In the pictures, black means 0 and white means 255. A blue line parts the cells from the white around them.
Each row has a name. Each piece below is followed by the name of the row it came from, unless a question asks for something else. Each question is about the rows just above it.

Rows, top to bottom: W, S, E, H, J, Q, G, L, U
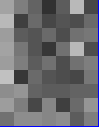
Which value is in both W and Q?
[71]
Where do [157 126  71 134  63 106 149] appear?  L

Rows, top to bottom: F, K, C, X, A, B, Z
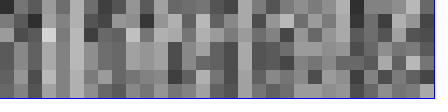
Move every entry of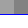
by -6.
[155 124]
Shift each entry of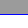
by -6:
[149 149]
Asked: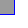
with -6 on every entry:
[149]
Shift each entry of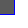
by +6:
[96]
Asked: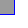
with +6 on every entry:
[161]
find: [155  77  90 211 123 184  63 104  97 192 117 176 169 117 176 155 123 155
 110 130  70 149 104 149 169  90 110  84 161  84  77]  C
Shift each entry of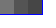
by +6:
[123  90  76]

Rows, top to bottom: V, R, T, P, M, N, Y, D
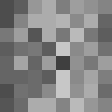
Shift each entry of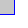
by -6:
[193]
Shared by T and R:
[172]
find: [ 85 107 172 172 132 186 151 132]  D
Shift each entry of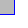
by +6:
[192]
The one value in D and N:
[107]

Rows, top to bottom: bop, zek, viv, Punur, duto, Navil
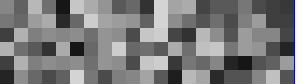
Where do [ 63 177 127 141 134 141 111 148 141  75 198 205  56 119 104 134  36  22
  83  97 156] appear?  duto
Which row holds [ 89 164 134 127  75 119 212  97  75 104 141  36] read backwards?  Navil
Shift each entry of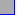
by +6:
[177]
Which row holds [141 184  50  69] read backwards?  viv
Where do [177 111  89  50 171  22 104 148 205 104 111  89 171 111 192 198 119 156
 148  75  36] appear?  Punur

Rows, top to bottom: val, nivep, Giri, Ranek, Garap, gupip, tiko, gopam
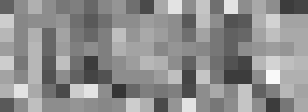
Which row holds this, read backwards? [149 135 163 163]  Ranek
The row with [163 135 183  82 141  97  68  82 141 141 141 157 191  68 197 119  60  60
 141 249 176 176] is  gupip
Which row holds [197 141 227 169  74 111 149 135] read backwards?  val
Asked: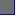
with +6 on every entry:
[117]
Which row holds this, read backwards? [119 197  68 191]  gupip
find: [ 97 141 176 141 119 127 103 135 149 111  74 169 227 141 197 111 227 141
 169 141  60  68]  val

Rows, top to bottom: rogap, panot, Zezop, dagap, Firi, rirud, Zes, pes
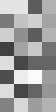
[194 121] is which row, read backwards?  panot
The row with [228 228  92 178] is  rogap

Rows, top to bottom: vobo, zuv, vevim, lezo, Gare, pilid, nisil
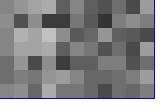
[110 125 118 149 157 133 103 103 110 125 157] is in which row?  pilid
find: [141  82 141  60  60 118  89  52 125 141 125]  zuv
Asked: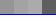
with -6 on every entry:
[143 157 165  89]
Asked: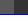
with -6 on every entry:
[83 46]
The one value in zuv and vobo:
[82]
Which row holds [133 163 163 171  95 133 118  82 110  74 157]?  lezo
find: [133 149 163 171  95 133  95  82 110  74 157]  vobo

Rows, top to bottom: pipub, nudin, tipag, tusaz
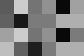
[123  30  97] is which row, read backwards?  tusaz
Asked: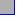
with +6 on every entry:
[181]
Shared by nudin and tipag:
[123]

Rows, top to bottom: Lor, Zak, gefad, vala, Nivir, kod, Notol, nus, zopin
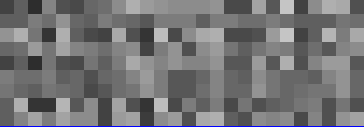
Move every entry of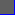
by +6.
[101]
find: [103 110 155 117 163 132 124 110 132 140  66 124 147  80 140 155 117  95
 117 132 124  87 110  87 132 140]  vala
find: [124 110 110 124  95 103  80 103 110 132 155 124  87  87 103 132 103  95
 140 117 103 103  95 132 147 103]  kod
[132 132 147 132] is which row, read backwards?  Nivir
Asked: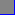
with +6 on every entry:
[138]

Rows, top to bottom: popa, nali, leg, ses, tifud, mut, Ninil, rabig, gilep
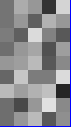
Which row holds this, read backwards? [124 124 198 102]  mut
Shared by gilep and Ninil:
[186]
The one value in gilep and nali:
[151]
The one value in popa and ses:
[151]
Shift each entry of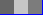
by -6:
[ 96 192 118]
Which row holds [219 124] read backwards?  mut
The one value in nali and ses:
[151]

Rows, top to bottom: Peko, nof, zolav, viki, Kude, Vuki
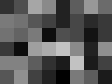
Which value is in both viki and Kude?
[194]
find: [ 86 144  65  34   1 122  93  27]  Vuki
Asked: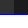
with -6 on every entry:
[43 21]
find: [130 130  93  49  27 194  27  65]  Kude
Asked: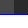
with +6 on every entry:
[77 48]

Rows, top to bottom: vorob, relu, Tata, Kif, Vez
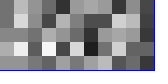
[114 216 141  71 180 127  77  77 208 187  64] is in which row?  relu
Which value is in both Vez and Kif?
[99]
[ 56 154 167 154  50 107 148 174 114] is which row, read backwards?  Tata
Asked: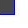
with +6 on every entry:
[77]
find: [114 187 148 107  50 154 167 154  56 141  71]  vorob

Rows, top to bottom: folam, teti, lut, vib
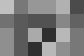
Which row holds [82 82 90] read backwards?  teti
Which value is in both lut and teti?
[90]
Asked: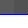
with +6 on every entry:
[96 88]
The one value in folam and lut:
[120]
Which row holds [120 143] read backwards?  vib
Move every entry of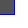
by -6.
[76]

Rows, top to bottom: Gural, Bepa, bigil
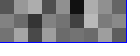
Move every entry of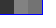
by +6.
[ 58 136 121]
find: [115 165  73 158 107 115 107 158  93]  bigil

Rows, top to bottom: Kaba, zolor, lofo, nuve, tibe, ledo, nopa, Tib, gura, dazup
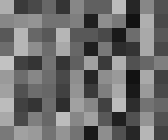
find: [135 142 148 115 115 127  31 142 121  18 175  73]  zolor
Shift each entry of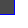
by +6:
[79]
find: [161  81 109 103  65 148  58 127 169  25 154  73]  nopa
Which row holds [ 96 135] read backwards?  Kaba
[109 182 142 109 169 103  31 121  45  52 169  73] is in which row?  nuve

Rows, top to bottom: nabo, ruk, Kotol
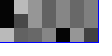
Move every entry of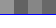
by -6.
[144  92 128  98]
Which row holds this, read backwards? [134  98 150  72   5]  ruk
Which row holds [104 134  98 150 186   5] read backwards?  nabo
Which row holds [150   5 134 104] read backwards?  Kotol
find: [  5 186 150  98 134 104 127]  nabo
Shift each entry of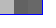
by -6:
[180  92  98]
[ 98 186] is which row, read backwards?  Kotol

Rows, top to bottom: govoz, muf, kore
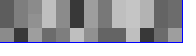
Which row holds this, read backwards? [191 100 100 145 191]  kore
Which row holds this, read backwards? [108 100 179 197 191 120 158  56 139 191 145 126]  muf
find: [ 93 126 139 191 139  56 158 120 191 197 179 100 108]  govoz
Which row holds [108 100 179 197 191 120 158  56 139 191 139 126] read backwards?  govoz
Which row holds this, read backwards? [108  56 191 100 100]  kore
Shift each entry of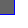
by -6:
[94]
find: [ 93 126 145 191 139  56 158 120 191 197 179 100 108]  muf

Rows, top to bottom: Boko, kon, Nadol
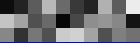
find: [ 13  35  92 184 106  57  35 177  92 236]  Boko
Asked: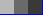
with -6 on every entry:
[178 100  51]
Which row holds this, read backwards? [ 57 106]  Boko
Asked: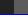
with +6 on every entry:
[41 98]
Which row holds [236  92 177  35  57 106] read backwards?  Boko

